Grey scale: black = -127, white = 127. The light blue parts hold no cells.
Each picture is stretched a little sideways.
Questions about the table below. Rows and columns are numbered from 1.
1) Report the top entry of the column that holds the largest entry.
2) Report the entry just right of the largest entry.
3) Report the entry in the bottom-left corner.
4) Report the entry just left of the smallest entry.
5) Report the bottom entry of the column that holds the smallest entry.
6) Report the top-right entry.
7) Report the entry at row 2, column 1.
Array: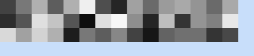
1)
-90
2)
14
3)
89
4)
-42
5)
-7
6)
41
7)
-82

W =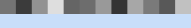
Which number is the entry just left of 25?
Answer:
-18
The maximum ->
94

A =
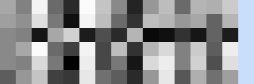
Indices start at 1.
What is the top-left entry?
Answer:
39
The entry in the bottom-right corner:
31
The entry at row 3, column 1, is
9
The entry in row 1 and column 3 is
115
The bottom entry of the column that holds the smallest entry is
-71
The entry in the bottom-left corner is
-34
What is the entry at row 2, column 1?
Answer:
31
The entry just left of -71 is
-63
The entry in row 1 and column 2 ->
1
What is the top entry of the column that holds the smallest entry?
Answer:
-85
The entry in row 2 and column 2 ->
16
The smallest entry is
-125
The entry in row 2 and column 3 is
95
